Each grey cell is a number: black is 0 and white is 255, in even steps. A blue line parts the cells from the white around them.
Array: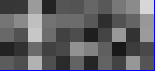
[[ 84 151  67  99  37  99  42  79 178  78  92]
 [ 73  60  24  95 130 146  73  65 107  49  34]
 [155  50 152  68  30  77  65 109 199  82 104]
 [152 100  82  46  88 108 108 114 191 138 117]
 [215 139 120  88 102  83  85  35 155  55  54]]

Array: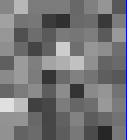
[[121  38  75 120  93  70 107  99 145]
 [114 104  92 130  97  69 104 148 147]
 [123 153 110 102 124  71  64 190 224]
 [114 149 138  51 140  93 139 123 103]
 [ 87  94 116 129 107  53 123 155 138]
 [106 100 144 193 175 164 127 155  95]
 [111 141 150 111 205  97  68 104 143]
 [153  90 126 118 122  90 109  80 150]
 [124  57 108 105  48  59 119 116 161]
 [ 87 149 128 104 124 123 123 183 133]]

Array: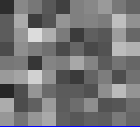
[[102 122  94  97  87  96 169 150 116 151]
 [109  86  82 142 109  92 155  96  76 172]
 [148 187 142  81  91  91 106 149  78  38]
 [113  78 125 100  58  74 148 209 164 154]
 [102 116  91 132 168 126 132  54 122 119]
 [177 188  82  73 102  74 112 126 143  75]
 [103 157  87  95  59 123 175 220 151  92]
 [145 191 124 131 128 149  84  61 171  92]
 [100 120 154 136 128  64  88 119 136  45]]

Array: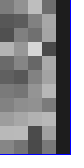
[[ 29 121  74 116 134]
 [ 29 161  75 186 185]
 [ 29 184 178 167 157]
 [ 29 123 145 142 130]
 [ 29 183 148 117 122]
 [ 29 163 130  88  96]
 [ 29 170 103 133 106]
 [ 29  73 214 151 180]
 [ 29 165 112 128  80]
 [ 29 167 129  92  87]
 [ 29 109 190 146 124]]

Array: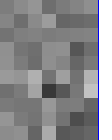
[[102  94  88 171 101 144 140]
 [ 91  77 115 145 116 123 149]
 [101 125 124 152 118 118 122]
 [194 120  87  56 164 123 112]
 [179 114 159 115 176 149 154]
 [121 102 133 143 109 124 145]
 [110  86 144 142 111 117 144]
 [131 129 127 124 130 127 115]
 [109 105 102 156 138 110 133]
 [143 132 123 110 149 139 125]]

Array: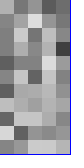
[[181 202 203 152 133]
 [150 138 148  97 215]
 [135 173 197 197 102]
 [166 179 160 174 190]
 [145 184 172 169  95]
 [130 196  99 197 133]
 [155 219 130 130  95]
 [ 63 179 136 174 127]
 [135 190 117 202 127]
 [119 149 221 163 133]
 [109  91 148 119 177]]

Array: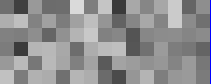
[[123 154 151 126 180 150  75 107 173 181 112 172 177 124 193]
 [119 154 132 151 145 156 163  90 163 128 166 185 119 186 153]
 [100 119 125 155 113  86 191 187 173 109 168 184 181  59 124]
 [139 133 141 140 135  84 135 129 200 180 145 101 142 126 129]
 [112 139 203 132 168 134  98 149 190 161 124 161 130 191 174]
 [142 101 203 167 134 168  58 197 126 218 109 108 153  64 111]]

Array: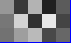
[[103  73 186 158 114]
 [ 68 231  48 211 119]
 [ 91  32 179  56 151]]
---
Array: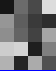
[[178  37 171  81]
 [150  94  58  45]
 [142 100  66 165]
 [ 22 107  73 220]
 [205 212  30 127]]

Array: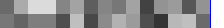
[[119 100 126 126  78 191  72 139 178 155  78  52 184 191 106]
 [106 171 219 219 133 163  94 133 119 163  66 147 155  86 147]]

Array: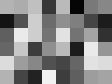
[[179  69  34 241  61  95 157 164]
 [ 20  81 206 108 143 127  69  28]
 [220 157 135  81  69 102 226 220]
 [179 172 192  55 186   5 121 135]
 [102 199  61 143 186  28 234 149]
 [ 95 234 206 115 226 115 164  49]]

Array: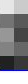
[[ 33  56]
 [151  68]
 [116  89]
 [130 103]
 [230 203]]

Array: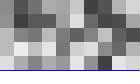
[[145  65  90  90 159 221 105  71  77 165]
 [138  83 113 172 165 200  65  83 179 213]
 [186 131 119 186 125  97 131 192  97  77]
 [221 172 131 172 152 228 145  65 228 213]
 [186 236 192 228 119 207 221 138 105 179]]

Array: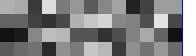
[[ 18  26 135 190 183  85  85  50  79 129 169  99  18]
 [ 99  99  66  50  73 176 197 212 135 129  79 226  73]
 [ 91 106 114  42 143 122 197 183  58 143 114 150 106]
 [176 169  58 220 122 150  91 135 162  34  66 156 156]]

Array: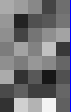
[[151  35  80  88 117]
 [171  50  88  23  80]
 [143  68 117 143 163]
 [ 74  96  62  62 102]
 [143 124 151 136 102]
 [171 157 136  68 110]
 [124 163 130 193  56]
 [ 50 208 179 243  96]]

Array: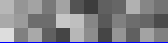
[[221 128 169  96  69 183 141  69 149  96 163 128]
 [183 149 163 121 163  83  61  96 102 177 134 115]
 [169 155 109 109 199 191 134  89 128 109 102  75]]

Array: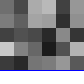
[[ 59  41 117 124 151  89]
 [111  73 171 185  65 151]
 [ 65  81  73  41 137  53]
 [124  96 164 158  47 144]
 [200 130 103  27  81 179]]
